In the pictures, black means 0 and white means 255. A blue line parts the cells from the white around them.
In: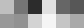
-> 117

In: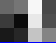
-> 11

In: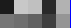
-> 200

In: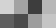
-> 163

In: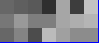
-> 153

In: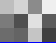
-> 79

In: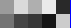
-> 218

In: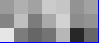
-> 191
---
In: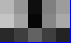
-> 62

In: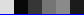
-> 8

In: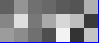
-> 140

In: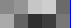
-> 98

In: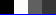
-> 252

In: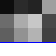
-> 146
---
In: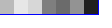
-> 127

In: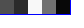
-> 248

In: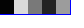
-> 121

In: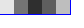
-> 47

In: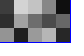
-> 109

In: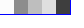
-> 190

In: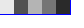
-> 180

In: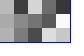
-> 116

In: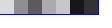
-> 171
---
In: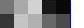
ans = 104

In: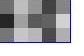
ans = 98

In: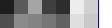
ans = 223

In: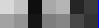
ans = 72

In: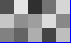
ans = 220

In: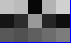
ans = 37
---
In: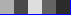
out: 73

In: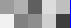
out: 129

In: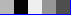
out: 3

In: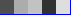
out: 172

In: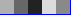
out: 103

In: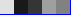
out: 25

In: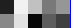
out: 226

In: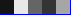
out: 232
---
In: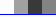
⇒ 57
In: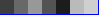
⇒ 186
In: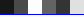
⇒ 52
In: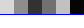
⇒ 193
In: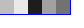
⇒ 161
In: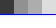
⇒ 173
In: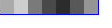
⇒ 88
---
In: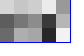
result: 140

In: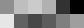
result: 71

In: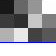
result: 199

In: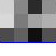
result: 162

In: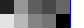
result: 132

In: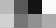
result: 145

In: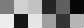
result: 230

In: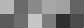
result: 198

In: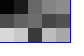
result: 110

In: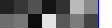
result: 13
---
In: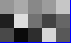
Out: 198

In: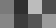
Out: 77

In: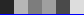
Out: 221

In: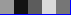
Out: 118

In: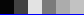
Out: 194

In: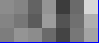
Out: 215
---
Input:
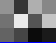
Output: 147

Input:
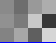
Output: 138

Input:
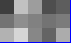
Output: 62

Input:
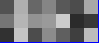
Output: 82

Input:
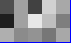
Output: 79

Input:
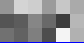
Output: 149

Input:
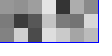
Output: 151

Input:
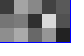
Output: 59
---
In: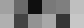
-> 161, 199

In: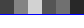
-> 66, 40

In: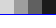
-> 215, 27

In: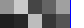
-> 148, 84

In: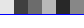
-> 230, 135

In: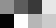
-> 145, 203

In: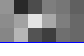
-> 148, 104

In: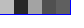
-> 190, 95

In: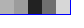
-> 178, 215

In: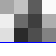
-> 166, 130
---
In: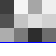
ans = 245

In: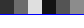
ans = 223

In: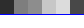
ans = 220

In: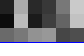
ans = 202

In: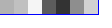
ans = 245

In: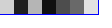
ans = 226
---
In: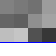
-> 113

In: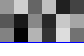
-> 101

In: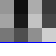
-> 172

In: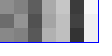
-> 94

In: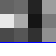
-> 35

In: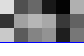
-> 104

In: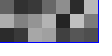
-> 57
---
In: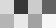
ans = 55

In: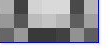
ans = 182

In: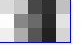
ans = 106

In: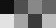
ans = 79

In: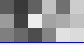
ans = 163

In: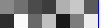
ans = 176

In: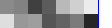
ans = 185

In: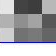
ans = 143
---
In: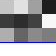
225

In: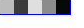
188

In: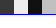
192

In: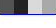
169

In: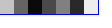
196

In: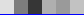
194

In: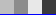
190

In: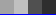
163

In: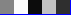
194

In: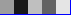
191
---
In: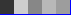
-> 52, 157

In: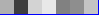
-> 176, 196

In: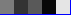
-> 124, 229

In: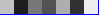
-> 194, 238

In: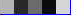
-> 180, 214

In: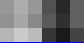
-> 151, 68
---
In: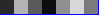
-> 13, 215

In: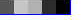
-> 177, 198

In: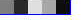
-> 223, 223

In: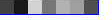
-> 118, 210

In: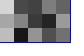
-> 58, 213

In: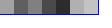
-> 74, 195
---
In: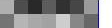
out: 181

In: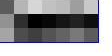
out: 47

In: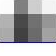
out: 73

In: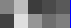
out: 223

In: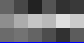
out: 172

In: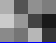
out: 152

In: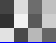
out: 242

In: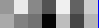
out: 129

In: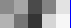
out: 117

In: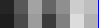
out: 74
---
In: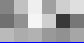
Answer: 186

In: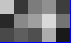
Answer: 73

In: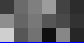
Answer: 207

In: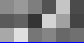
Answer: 168

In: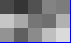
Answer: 147

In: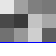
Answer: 113

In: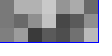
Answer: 127

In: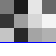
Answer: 197

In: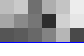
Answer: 85

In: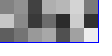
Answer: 94
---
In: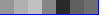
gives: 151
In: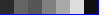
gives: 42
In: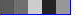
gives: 89
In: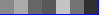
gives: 137
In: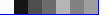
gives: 252
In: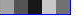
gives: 163
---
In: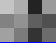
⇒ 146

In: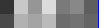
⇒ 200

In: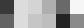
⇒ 220

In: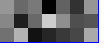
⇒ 30

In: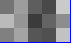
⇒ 149

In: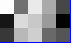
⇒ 219

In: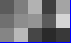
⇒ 141

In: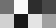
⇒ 250

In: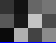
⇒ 25
